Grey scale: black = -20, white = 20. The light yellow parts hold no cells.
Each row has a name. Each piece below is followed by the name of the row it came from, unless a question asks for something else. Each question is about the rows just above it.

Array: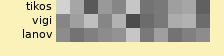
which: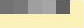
tikos
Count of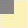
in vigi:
2
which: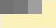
tikos
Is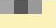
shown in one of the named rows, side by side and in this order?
yes

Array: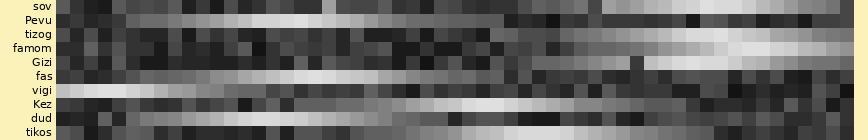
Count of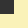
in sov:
8
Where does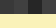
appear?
famom
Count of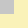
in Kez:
2
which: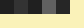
Gizi
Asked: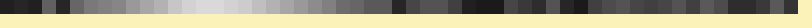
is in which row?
dud

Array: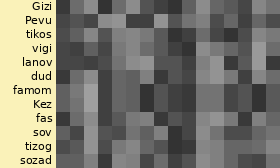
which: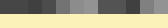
lanov
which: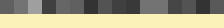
Kez

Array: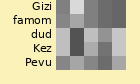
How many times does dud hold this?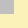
2
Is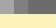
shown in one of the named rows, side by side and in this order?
no
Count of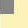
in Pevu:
2

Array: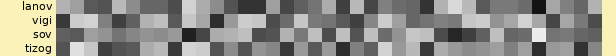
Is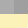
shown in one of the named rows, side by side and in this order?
no
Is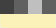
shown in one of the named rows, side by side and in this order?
no
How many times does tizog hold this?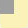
3
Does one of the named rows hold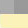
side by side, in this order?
yes
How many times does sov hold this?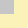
1
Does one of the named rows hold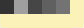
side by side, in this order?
yes

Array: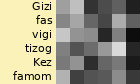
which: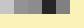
vigi
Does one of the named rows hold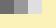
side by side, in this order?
no
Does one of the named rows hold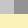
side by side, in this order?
yes

